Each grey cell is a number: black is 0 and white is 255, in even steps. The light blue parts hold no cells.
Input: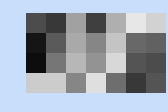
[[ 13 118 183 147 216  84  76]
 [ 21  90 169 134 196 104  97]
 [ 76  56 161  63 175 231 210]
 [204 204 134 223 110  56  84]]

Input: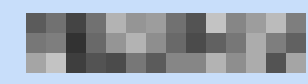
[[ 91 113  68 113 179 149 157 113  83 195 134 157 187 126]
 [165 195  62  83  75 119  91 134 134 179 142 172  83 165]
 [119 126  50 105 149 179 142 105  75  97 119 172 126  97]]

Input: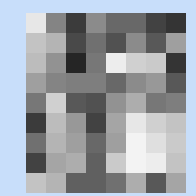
[[ 66 165 173  96 202 243 237 195]
 [112 180 159 104 159 243 223 202]
 [ 59 188 152  66 165 231 208 195]
 [159 132 126 126 104 139 152  88]
 [195 180  96  96 112 173  88 165]
 [119 208  88  81 146 173 119 126]
 [195 180  73 112  81 139  88 159]
 [231 132  59 139 104 104  66  52]
 [188 146  37 119 237 208 202  52]]

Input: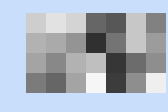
[[206 226 212 102  87 199 129]
 [164 136 178 191  54 108 142]
 [123 102 164 246  60 142 239]
 [178 170 148  48 116 199 156]]

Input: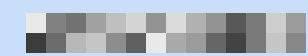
[[ 60 108 184 197 141  96 233 169 155 102  67 122 197 135]
 [233 129 114 161 191 212 147 219 177 147  88 122 205 155]]

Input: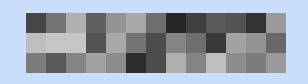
[[190 198 198  83 168 116  76 132 110  56 162 147 104]
 [ 70 116 175  96 147 168 110  38  63  89  83  50 154]
 [124  89 132 162 140  44  76 175 132 190 140 124 154]]

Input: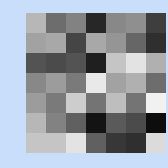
[[197 197 227  96  55  47 219]
 [156 122 205 116 190 116 241]
 [183 109 130  39 136 143  62]
 [136 156 122 233 162 176 109]
 [183 130  96  19  90  75  13]
 [ 83  75  83  31 197 227 176]
 [162 168  69 168 149 102  47]]
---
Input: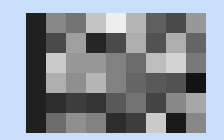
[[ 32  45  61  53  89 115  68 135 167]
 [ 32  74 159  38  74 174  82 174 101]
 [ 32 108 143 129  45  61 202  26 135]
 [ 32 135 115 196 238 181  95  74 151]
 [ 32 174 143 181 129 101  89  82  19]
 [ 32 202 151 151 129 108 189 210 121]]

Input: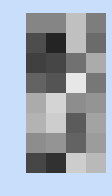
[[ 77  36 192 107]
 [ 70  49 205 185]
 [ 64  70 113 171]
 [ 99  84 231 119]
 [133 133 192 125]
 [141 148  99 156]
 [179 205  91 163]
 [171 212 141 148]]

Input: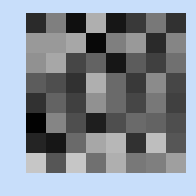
[[ 36  22 106 167 183  49 190  86]
 [ 92  78  49 175 106  57 139  70]
 [198  86 198 112 175 120 127 159]
 [ 49  99  64 145 106  70 120  64]
 [ 42 127  15 175  22  57 120  49]
 [  2 133  78  30  78 106  99  78]
 [153 153 167   8 127 153  42 133]
 [145 167  70  99  22  92  64 112]]

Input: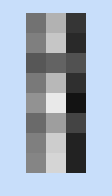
[[ 87  99  81]
 [106 158  68]
 [114 178  53]
 [121 184  47]
 [127 198  41]
 [127 205  34]
 [133 213  34]
 [146 233  19]]

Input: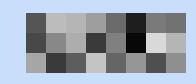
[[166  58  93 196 101 150  79 143]
 [ 72 136 173  58 128   8 217 181]
 [ 85 188 181 158 107  30 122 114]]

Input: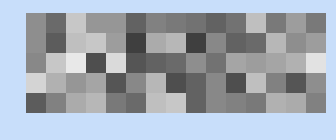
[[142  92 191 199 157  63 171 183  63 136  98 106 183 142 157]
 [142 106 199 150 150  98 129 121 114  98 114 191 121 157 121]
 [ 92 129 171 183 121 106 191 199  98 136 129 121 177 171 129]
 [212 177 150 165  85 136 183  78  98 136  78 191 129  85 142]
 [136 199 232  78 218  85  98 106 142 114 165 157 165 177 226]]

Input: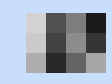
[[173  40  99 167]
 [202  66 140  53]
 [210  80 125  27]]

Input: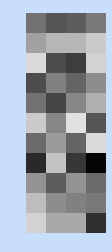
[[114  69 135 175]
 [217  77  61 210]
 [114  85  93 121]
 [147  93 147 106]
 [ 77 129 100 141]
 [202 135 225  85]
 [189 141 129 121]
 [106 155 100 217]
 [210 169 169  48]
 [161 182 182 202]
 [ 41 195  55   4]]

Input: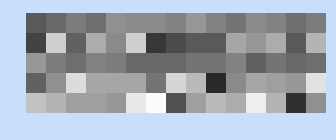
[[ 89 104 124 110 144 138 138 130 151 130 116 138 130 110 124]
 [151 124 110 130 124 104 104 104 116 116 130  97 116 104 110]
 [ 97 144 220 166 166 166 116 213 186  41 138 166 159 151 226]
 [194 180 159 159 151 232 252  81 159 186 172 238 180  48 144]
 [ 67 207  97 172 138 207  55  75  89  89 166 151 172  89 180]]
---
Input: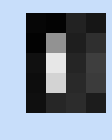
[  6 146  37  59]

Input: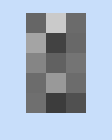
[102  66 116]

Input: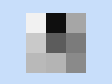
[241  92 138]

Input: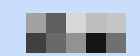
[161 105]

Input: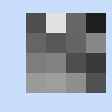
[78 88 78 81]

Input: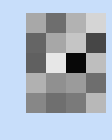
[168 167   8 110]

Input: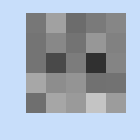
[119 136 124 113 156]
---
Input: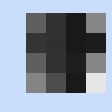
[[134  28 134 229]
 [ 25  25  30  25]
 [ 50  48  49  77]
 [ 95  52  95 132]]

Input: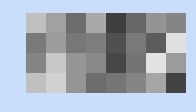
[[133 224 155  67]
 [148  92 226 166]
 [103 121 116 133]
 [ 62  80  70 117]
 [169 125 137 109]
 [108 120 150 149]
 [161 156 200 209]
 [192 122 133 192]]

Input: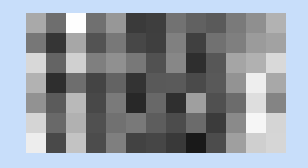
[[178 162 217 168 132 213 214]
 [143 155 177 238 222 246 207]
 [122 127 165 147 108 138 159]
 [ 90 113  87  89  80  59  76]
 [ 97  64  46  74 159 107  25]
 [114 128 135  90  47  76  57]
 [ 62  63  81  89 104  93  70]
 [ 58  71 120  51  40 121  66]
 [151 120 144  99 122 113 127]
 [112  83 127  68  72  80  76]
 [254 167 208 110 185 177 195]
 [110  53 100  46  91 105  73]
 [169 119 216 178 146 213 237]]

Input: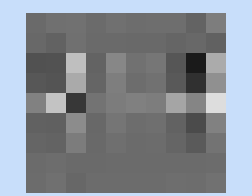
[[125  97 171 144 221 129 115 108 113]
 [ 99 104  26  48 133  75  90 107 109]
 [110 101  86  89 165  98 101 107 110]
 [110 105 118 113 125 111 108 107 108]
 [109 105 113 109 128 109 107 107 108]
 [112 106 135 126 124 117 111 107 108]
 [107 106  99 101 115 104 105 106 108]
 [113 112 191 170  55 140 124 106 103]
 [112  98  82  84 195  96  99 109 112]
 [106 104  81  87 129  97 101 107 108]]

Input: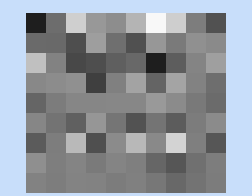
[[ 81 138 159 110 107 139  86 125 124]
 [125 144 132 130 121 124 127 112 115]
 [206 122  93 164 139  92 211  86 104]
 [248 151  30 100 153 116 137 102 119]
 [180  80 104 163 135  82 184 127 128]
 [141 111  95 128 135 117 139 132 124]
 [152 158  78  63 134 150  79 122 130]
 [207  78  72 144 134  96 185 132 131]
 [109 105 130 140 124 115 125 126 125]
 [ 30 106 192 136 101 134  91 143 130]]

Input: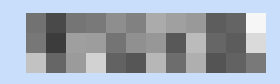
[[246 218 121]
 [100  92  98]
 [ 93 102  84]
 [153 187 175]
 [160  88 109]
 [171 151 183]
 [129 144  86]
 [142 116  98]
 [121 157 210]
 [117 159 155]
 [ 73  60 102]
 [114 119 194]]
